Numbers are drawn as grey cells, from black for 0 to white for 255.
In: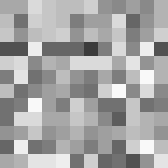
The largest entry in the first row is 218
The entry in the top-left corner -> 168
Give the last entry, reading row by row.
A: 228
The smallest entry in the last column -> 81
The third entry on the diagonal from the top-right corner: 125
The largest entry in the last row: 238
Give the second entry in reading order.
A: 168
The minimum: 59
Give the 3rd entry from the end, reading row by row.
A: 81
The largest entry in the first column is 207
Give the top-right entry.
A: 179
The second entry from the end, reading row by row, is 147
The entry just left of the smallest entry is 102
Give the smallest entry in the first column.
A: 81
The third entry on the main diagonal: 189
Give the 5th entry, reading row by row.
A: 189
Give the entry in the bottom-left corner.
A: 168
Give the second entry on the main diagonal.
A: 113
